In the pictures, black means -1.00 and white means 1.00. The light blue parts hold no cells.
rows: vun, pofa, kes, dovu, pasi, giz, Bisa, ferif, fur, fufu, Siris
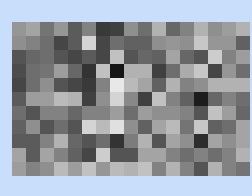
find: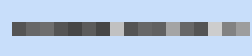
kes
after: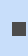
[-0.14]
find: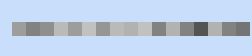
Siris
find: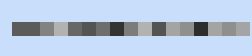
fur
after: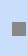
[-0.50]
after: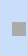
[0.56]
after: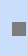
[0.40]

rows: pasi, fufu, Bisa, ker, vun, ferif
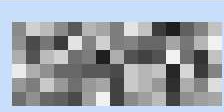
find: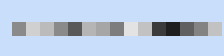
pasi
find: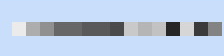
ker
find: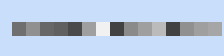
ferif

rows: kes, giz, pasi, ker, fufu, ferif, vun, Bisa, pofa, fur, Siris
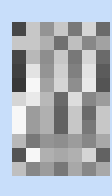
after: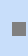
[0.78]
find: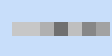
giz
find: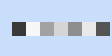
fufu
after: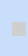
[0.00]
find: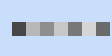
pasi

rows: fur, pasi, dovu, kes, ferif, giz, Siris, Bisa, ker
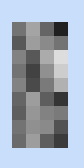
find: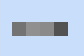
Bisa
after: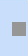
[0.02]
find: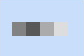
dovu
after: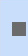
[0.23]

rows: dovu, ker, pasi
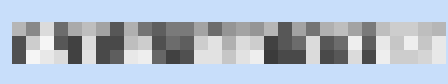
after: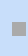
[0.49]
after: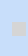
[0.82]
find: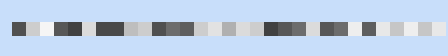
ker

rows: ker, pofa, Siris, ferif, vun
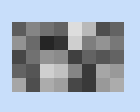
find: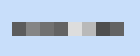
ker
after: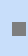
[0.15]
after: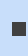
[-0.22]
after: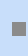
[-0.50]
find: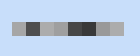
vun
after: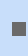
[-0.71]

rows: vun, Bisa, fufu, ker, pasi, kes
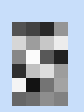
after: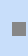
[0.97]
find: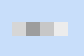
Bisa
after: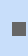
[-0.14]
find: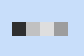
ker
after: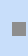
[0.01]
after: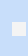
[-0.85]

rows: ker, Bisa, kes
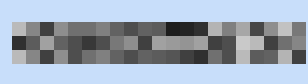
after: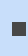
[0.11]
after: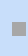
[-0.44]
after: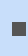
[-0.50]

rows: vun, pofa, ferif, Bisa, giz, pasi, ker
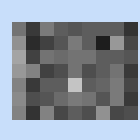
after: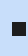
[0.19]
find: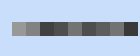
Bisa
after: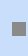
[-0.39]
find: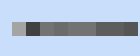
ferif
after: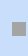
[-0.49]
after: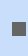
[-0.04]

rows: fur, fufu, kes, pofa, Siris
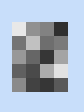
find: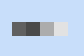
pofa
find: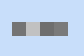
fufu
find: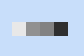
fur
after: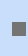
[0.51]
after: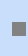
[-0.63]

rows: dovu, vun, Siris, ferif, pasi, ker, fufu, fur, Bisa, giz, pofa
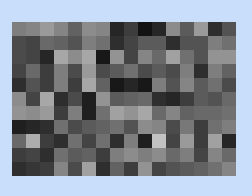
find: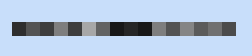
pasi
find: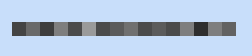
ferif
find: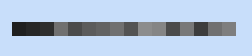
fur
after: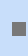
[-0.52]
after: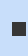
[-0.52]

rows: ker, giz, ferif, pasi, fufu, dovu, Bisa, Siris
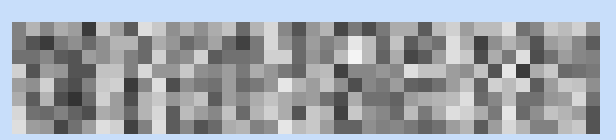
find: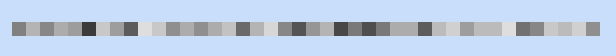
ker
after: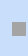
[-0.17]
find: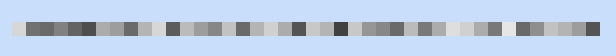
Bisa

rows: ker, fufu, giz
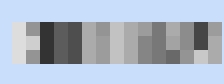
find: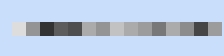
ker
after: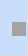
[0.10]
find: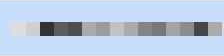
fufu
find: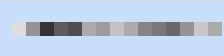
giz

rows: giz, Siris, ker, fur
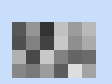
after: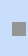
[-0.60]
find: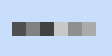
Siris
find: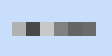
ker
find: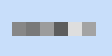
fur

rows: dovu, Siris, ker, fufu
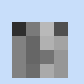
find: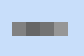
ker
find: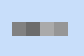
fufu
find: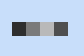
dovu
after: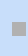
[0.28]
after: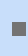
[0.18]

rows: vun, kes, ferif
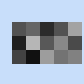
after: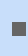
[-0.66]
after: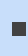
[-0.87]
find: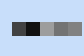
ferif
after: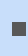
[0.07]

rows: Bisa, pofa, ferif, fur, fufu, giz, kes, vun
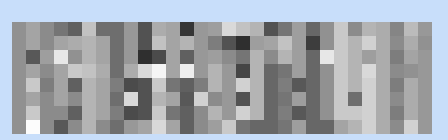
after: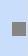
[0.47]
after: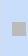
[0.19]

